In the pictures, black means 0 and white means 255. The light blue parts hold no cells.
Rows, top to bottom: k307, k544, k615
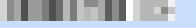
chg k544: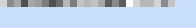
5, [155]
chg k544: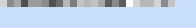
7, [124]
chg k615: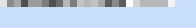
1, [211]
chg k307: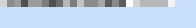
3, [167]

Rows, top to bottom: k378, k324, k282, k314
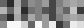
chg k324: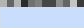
7, [85]
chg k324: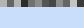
6, [128]

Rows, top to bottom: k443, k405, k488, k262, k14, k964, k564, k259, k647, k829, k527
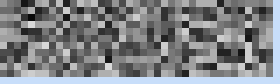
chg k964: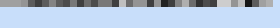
33, [191]
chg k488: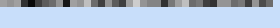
12, [132]

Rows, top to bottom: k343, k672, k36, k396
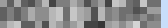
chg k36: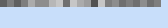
15, [183]
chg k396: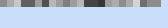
2, [183]
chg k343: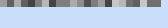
5, [81]
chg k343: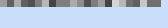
17, [198]

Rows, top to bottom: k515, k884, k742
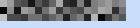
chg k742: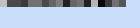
12, [126]
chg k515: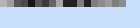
10, [46]
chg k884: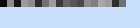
10, [113]
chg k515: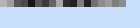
14, [126]
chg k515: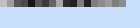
1, [181]

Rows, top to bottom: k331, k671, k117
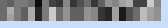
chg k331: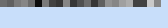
4, [122]
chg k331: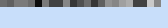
9, [54]
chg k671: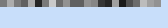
1, [108]
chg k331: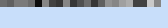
7, [122]
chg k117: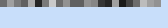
19, [80]
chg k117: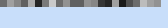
3, [122]
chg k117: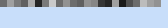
11, [96]

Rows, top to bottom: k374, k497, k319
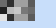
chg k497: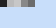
4, [120]
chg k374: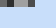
5, [91]

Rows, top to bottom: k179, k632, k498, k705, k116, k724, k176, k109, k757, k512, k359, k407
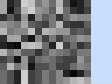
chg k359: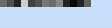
8, [95]
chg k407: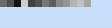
3, [36]
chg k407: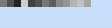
1, [108]
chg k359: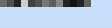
11, [8]
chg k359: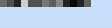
5, [64]
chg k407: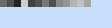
8, [95]
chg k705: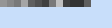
9, [181]

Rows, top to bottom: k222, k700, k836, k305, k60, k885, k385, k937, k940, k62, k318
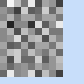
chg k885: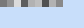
1, [137]
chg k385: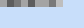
3, [106]
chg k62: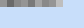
9, [178]
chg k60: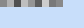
9, [121]

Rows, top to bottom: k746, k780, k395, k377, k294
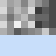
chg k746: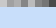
6, [146]
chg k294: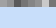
1, [175]
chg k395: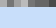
5, [133]
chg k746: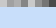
5, [187]
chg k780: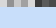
3, [187]

